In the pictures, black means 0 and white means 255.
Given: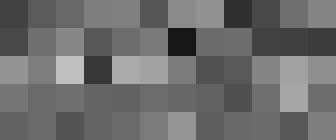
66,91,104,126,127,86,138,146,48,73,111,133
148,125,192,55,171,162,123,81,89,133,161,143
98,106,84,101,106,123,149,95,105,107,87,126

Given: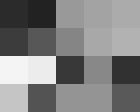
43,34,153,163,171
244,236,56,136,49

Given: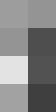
157,148
227,82

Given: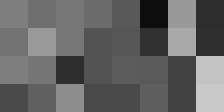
127,111,118,108,89,13,153,45
126,117,46,83,92,90,66,195

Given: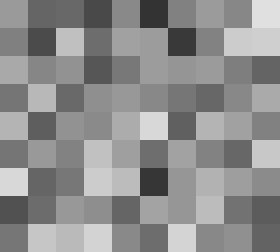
154,101,104,73,137,51,129,155,135,224
169,134,146,86,120,156,149,155,126,100
180,94,146,138,172,216,96,180,161,129
216,101,119,204,188,54,150,178,158,139
118,198,186,211,137,109,212,136,144,99

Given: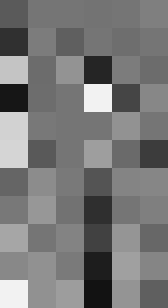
90,117,117,115,117,127
196,108,147,37,124,108
210,120,117,117,146,117
101,140,121,84,132,134
166,117,131,65,149,103
242,145,157,18,148,95

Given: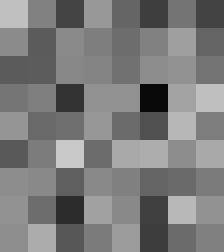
192,129,68,152,101,62,116,67
91,92,135,132,113,140,146,115
149,105,111,151,107,80,183,125
141,137,95,137,128,100,106,123
142,172,87,123,156,61,107,128
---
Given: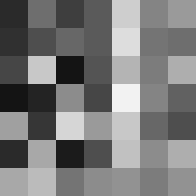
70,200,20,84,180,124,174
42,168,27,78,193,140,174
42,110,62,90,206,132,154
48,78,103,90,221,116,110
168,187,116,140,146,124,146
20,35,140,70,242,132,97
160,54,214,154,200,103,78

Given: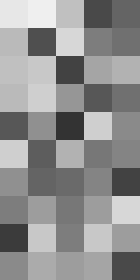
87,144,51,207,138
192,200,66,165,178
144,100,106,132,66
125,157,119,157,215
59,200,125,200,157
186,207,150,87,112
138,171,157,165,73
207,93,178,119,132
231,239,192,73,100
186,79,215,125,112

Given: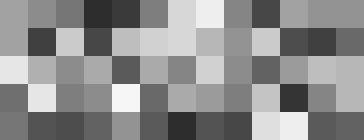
118,83,77,98,147,90,45,83,71,223,238,90,98
162,140,118,45,58,126,215,238,133,71,162,147,147
111,230,126,140,246,105,170,155,126,196,52,133,183
230,176,140,170,90,170,133,209,140,98,155,190,183
162,64,203,71,190,209,215,183,147,203,77,64,105

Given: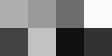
67,193,17,51
174,154,109,250

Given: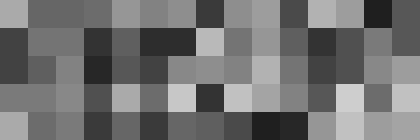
170,102,102,108,150,130,142,58,142,157,74,178,157,31,87
66,116,116,51,95,45,45,185,116,150,95,51,80,122,87
170,108,122,58,102,58,102,95,74,31,39,150,193,157,164
66,95,130,39,87,66,136,142,130,178,116,66,80,136,157
122,122,136,80,170,108,199,51,193,164,130,87,206,108,193

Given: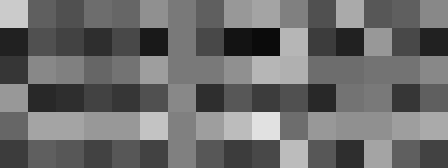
152,40,46,66,54,80,136,46,87,60,80,40,115,121,54,95
33,80,66,46,72,25,121,72,19,11,182,60,33,152,72,33
203,95,80,109,102,144,121,95,152,164,128,80,170,87,95,136
60,95,87,66,87,66,128,87,60,72,188,87,46,164,95,66
54,136,128,102,115,158,121,121,144,182,176,109,109,115,115,136
102,164,164,152,152,195,128,158,188,225,109,152,144,144,158,170

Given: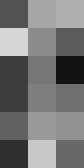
61,118,19
213,139,90
46,200,104
61,126,111
96,152,146
82,167,175
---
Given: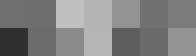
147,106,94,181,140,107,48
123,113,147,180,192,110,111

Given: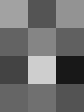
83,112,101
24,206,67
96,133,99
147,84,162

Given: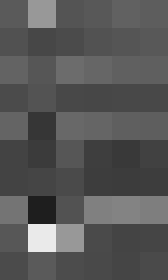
74,69,73,76,90,75
69,68,74,152,234,87
126,131,128,82,30,116
61,60,61,74,69,67
65,57,62,86,59,67
94,95,101,104,54,100
72,72,71,72,83,75
95,96,102,108,86,99
88,85,82,75,71,81
93,97,88,84,152,90

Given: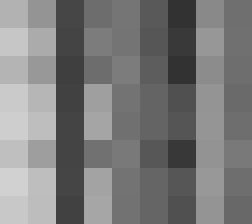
104,148,80,101,114,166,65,189,200
110,152,86,101,115,163,69,190,209
121,147,56,87,121,113,68,158,191
110,149,85,100,112,165,68,190,206
106,148,80,100,115,159,65,182,202
110,140,50,93,124,109,63,152,180
112,151,57,86,116,124,68,171,198
111,137,50,89,117,109,70,148,178

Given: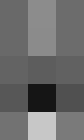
122,199,114
80,21,87
97,93,99
108,139,105
108,140,105

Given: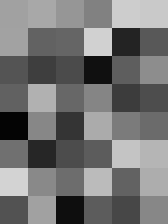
135,71,92,14,161,82
173,98,187,109,137,211
181,196,92,76,38,112
107,123,171,52,135,4
77,60,133,103,177,97
141,94,16,75,62,84
88,35,209,101,98,162
201,205,129,150,168,161

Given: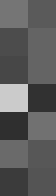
84,59
87,106
113,47
49,203
100,71
100,76
90,117
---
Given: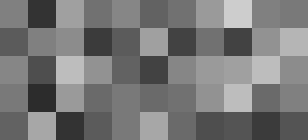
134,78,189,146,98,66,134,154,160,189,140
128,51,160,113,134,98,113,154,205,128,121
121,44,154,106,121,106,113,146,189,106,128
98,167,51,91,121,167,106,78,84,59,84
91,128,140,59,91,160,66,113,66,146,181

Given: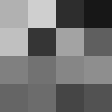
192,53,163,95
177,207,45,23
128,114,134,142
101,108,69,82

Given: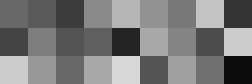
203,152,104,168,216,84,160,112,13
104,90,60,138,182,146,120,196,52
68,126,84,96,36,168,132,76,203

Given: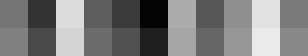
128,73,212,108,81,30,165,101,150,234,136
116,51,220,94,58,4,172,87,143,226,122

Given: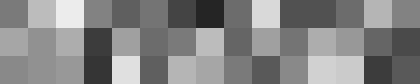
166,145,173,60,160,108,122,188,101,160,116,173,152,101,74
137,145,152,53,224,95,181,166,122,89,137,209,203,60,89
122,188,236,130,95,116,68,37,108,217,81,81,108,181,130

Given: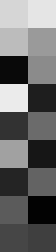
235,30
214,229
188,154
161,22
91,2
70,63
50,107
36,99
9,139

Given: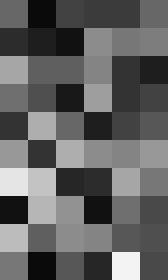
229,195,38,44,166,119
188,95,140,132,87,79
166,95,95,132,51,30
152,51,174,140,132,152
119,10,87,38,243,73
111,79,24,158,51,66
103,10,66,59,59,103
51,174,103,30,66,87
44,30,17,140,119,125
17,182,146,17,111,73
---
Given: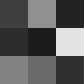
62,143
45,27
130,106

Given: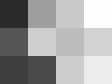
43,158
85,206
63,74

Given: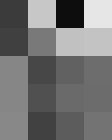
59,199
64,121
134,71

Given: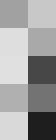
161,200
222,169
224,71

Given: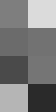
126,219
107,114
74,117

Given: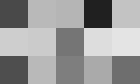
73,185
206,203
78,185

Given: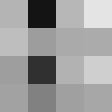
180,20
190,157
158,48

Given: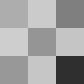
173,203
206,149
152,198
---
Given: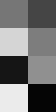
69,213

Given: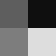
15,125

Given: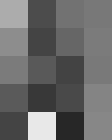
120,102,89,90

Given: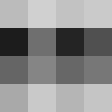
202,36,133,169

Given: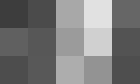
102,208,173

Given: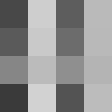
186,108,187,58
